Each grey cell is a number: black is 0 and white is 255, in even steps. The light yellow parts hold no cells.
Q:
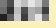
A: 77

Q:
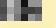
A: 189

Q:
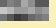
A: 129

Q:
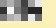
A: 176

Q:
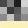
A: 126

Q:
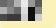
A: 119

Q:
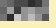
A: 101

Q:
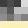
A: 76
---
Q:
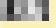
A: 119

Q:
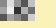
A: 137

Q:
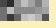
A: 101

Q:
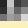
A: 141

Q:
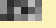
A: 131

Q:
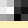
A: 4

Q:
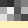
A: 113

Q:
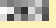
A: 178
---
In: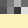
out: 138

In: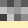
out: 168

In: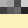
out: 90

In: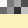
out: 151

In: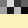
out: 24

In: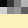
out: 138

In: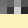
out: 55

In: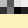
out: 117

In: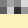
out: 206

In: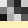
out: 186
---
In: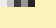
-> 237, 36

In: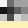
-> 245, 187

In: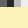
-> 100, 239

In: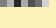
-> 126, 209

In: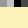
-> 152, 71

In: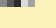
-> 138, 163

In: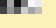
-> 42, 191

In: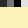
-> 41, 225

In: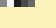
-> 135, 104

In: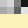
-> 199, 226
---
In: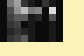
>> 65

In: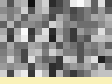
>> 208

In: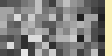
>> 76

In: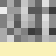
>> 116

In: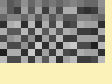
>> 74

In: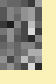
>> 102

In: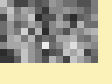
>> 96
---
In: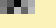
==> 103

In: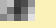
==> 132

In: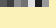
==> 33

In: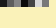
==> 217

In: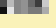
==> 121

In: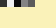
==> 132

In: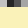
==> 83

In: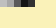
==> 21
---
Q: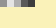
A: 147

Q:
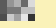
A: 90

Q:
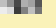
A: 191

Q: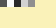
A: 84

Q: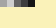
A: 164

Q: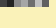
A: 66

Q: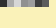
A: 46
